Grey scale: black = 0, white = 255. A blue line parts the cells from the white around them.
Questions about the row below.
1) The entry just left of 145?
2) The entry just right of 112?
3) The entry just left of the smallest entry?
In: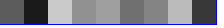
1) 202
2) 132
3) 92

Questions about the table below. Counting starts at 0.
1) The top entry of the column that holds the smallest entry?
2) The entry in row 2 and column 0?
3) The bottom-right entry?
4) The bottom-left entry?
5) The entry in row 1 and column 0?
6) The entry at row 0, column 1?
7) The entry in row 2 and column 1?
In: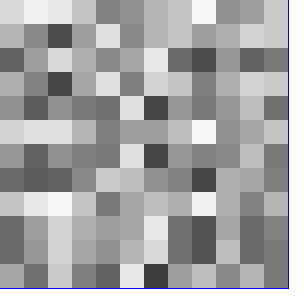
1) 182
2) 98
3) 119
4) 166
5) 182
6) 240
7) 158

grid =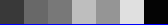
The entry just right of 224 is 4
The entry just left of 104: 57

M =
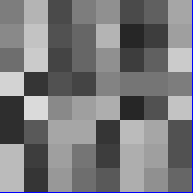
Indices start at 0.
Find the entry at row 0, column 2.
74
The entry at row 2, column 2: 68
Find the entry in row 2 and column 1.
203
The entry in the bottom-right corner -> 102
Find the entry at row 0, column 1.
180
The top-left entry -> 125
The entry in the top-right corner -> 166
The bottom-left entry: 187
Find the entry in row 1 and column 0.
137
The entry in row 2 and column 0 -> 110
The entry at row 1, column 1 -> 195

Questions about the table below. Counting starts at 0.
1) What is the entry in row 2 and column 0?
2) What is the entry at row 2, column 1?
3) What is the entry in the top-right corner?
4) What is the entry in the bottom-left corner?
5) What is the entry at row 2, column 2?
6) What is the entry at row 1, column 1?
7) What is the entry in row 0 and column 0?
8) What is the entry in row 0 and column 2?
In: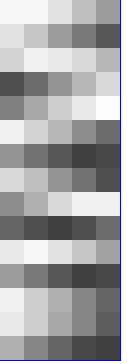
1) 211
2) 241
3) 155
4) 175
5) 233
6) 198
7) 247
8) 225
